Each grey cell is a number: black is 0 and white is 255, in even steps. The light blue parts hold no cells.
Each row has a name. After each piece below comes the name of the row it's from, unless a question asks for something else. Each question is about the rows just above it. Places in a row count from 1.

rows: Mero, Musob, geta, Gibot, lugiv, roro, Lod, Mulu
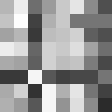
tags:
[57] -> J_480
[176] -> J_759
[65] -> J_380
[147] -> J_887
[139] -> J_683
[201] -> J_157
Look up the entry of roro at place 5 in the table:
J_380
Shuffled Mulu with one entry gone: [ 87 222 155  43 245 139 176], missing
[147]
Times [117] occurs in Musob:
3
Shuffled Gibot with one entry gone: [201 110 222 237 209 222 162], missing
[102]

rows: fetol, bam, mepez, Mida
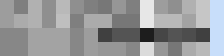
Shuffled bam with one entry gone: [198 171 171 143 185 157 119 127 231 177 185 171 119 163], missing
[191]
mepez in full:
[135 135 163 163 163 135 157  64  84  84  29  70  84  77  64]
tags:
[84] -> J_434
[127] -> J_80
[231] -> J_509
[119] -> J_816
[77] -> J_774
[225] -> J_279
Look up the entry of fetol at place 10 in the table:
J_80
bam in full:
[157 171 177 143 191 127 171 171 119 119 231 185 185 163 198]
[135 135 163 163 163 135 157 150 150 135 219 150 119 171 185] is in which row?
Mida

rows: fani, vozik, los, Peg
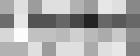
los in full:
[215 252 193 193 185 207 185 171 201 144]
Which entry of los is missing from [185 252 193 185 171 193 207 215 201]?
[144]
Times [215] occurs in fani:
0
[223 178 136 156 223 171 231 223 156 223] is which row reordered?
fani
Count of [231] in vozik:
1
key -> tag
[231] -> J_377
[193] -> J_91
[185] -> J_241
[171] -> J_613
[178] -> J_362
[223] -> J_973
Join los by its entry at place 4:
J_91
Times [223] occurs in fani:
4

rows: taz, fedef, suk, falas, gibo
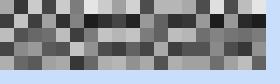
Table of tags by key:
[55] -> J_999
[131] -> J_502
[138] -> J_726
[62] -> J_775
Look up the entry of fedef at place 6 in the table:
J_502
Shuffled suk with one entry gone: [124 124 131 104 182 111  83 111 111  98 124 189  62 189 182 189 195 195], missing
[117]

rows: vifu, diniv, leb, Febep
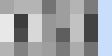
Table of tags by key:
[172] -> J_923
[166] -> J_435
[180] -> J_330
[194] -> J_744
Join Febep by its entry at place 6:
J_923
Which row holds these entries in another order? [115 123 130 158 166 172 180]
Febep
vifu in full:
[166 180 180 115 158 180 123]
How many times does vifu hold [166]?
1

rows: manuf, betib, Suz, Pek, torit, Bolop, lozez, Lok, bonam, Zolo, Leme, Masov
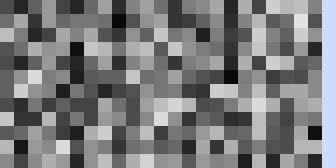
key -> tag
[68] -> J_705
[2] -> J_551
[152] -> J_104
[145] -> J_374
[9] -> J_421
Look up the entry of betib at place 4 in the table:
J_104
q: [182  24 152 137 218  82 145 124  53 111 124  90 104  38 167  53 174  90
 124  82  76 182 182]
Leme
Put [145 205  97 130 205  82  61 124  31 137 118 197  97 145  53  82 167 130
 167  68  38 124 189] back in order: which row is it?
Suz

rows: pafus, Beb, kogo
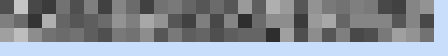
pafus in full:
[ 79 197  72  59 114  79 127  65 133 107  65 114 121 101  86 107  86 154
  94 175 154  86 147 121 114 127 121  72  65 133 147]
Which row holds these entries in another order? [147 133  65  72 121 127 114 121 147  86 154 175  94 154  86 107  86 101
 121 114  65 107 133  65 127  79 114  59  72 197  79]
pafus

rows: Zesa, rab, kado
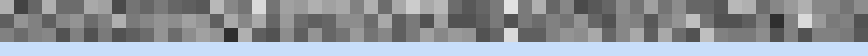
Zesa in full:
[176  67 102 176 108 108 169 161  74 116 102 122 102  95  88 184 135 116
 218 116 161 154 176 161 169 129 176 108 169 204 169 184 108  88 102 122
 225 122 176 102 135  74  88 102 141 116 161 116 141 102 102  88 184 176
 108 135 154 176 135 135 116 141]
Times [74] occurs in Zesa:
2
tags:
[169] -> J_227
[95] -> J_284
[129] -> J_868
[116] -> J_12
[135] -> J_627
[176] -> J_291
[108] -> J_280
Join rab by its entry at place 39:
J_280
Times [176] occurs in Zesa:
7
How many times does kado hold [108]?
4
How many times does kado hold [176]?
1
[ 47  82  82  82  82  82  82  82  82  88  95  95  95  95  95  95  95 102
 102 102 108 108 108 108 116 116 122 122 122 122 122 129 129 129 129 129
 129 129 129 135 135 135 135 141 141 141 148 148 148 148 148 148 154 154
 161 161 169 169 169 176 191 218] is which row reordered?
rab

